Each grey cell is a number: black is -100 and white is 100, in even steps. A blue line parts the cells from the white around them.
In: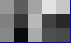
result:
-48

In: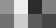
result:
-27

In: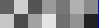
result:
15

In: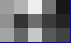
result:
-54

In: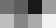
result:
34

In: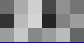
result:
2
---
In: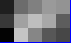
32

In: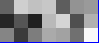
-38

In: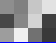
66

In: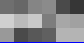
31

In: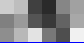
-22

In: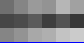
-35

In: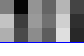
63

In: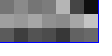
30
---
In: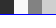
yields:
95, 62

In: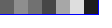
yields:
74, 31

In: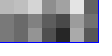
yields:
79, 67

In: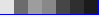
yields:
79, 23

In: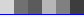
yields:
68, 43

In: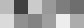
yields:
86, 71
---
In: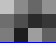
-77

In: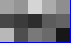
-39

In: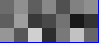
-32

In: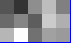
99

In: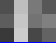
60

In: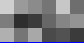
-8

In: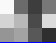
28
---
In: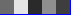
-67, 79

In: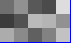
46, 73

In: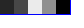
84, 84

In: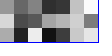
29, 97

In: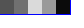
71, 71

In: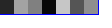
-94, 55

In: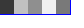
12, 88

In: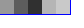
-62, 58
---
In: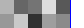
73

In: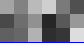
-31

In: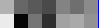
-13

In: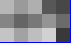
16

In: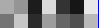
-83

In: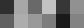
-57

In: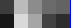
-16

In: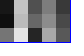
10
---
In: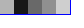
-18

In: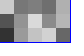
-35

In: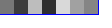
-53

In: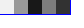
-61

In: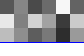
-54

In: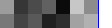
-75

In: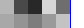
-43

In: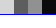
-26
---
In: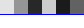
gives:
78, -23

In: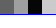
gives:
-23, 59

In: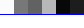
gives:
97, -77

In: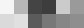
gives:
92, 11

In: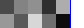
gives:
-42, -90

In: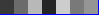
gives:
-55, 17
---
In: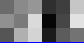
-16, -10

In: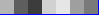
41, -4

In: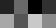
-73, 9

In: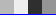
44, 17

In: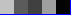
52, -98

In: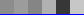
10, 56
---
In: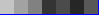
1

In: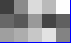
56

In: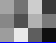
-26

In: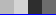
-64

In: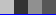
13

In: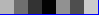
-60

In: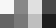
50

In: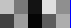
-96
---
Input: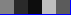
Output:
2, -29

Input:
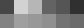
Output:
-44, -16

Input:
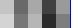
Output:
54, -1

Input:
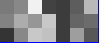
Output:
-4, -32

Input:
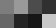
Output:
-2, 57

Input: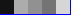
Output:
-85, 68

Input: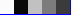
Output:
97, -54

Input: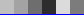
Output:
50, -3
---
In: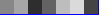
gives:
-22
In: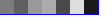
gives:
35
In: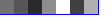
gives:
11
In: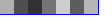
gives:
-9
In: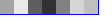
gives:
-61
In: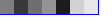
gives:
15
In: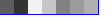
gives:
55
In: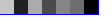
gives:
-41
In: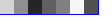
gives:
-25
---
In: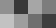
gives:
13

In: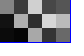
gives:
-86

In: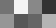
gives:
-10

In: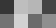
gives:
-58

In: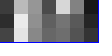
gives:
-65

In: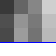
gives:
-38
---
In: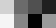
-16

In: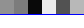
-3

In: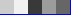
89

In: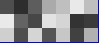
-65

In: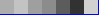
53

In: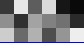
81

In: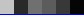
-68

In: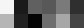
-80
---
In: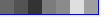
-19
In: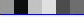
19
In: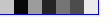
55
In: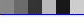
6
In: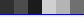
-62
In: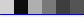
65
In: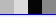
46
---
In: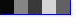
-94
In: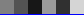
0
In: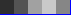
-64
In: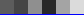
-28
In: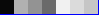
-94
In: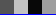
-34
